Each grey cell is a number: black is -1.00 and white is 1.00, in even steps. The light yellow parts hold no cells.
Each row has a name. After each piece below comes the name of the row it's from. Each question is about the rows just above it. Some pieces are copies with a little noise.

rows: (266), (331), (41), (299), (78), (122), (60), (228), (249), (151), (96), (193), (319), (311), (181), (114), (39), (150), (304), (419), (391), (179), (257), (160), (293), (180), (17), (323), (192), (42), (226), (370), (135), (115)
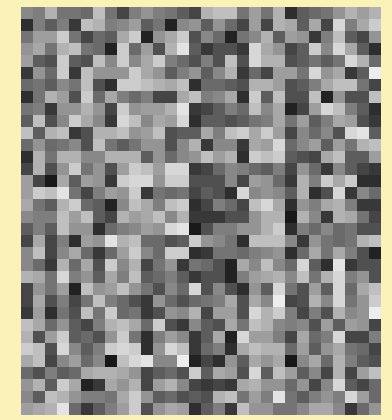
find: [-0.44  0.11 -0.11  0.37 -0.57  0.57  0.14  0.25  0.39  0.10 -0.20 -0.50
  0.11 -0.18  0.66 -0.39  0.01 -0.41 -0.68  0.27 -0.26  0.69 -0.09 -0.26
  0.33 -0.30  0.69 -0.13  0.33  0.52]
(160)
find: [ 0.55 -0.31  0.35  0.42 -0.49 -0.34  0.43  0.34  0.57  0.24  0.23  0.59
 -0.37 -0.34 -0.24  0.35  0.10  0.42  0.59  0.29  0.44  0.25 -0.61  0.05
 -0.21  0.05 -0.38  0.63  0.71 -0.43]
(96)

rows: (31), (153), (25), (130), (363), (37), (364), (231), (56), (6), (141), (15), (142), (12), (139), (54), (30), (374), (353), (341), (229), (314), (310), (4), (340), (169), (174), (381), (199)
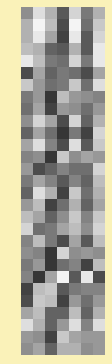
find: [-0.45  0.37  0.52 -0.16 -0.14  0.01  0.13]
(4)
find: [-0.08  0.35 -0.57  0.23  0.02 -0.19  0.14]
(56)
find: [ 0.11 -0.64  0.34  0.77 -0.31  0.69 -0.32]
(310)

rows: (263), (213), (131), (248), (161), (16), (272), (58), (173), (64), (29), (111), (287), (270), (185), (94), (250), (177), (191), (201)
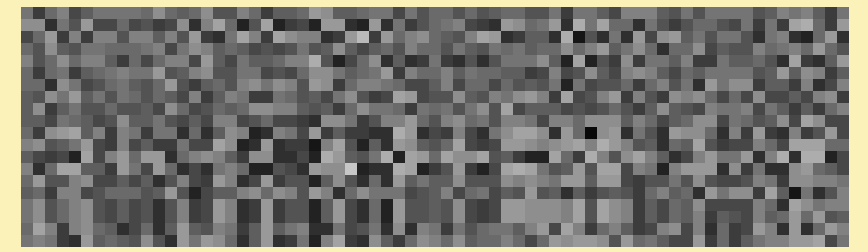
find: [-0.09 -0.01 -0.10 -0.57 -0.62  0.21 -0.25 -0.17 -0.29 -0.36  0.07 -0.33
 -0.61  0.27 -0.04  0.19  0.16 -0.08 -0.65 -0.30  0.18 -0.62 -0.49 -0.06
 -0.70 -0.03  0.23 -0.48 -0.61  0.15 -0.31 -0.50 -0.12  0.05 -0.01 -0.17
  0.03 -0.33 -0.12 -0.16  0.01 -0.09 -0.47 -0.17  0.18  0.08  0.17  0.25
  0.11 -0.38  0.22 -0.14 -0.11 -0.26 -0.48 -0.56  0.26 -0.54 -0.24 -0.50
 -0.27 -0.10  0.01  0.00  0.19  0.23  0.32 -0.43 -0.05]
(201)
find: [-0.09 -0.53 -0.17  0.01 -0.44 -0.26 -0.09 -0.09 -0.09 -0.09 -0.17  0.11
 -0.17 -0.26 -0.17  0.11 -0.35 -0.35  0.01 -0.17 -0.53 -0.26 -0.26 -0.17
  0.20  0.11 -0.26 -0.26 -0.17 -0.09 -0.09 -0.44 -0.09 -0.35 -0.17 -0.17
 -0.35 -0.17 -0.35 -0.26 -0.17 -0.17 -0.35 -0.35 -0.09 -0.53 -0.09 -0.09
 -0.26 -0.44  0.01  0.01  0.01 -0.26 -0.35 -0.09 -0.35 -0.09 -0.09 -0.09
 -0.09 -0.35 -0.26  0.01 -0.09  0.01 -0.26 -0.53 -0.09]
(263)

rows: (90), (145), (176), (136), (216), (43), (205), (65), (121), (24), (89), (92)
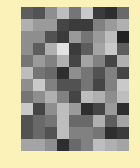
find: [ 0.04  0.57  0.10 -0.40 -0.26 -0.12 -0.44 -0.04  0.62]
(205)
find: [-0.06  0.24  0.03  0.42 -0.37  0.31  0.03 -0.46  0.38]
(216)
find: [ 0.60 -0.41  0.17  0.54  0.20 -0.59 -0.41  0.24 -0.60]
(121)
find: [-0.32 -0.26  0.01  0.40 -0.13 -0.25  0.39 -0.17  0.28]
(24)
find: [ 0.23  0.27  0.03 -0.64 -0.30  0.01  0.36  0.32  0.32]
(92)

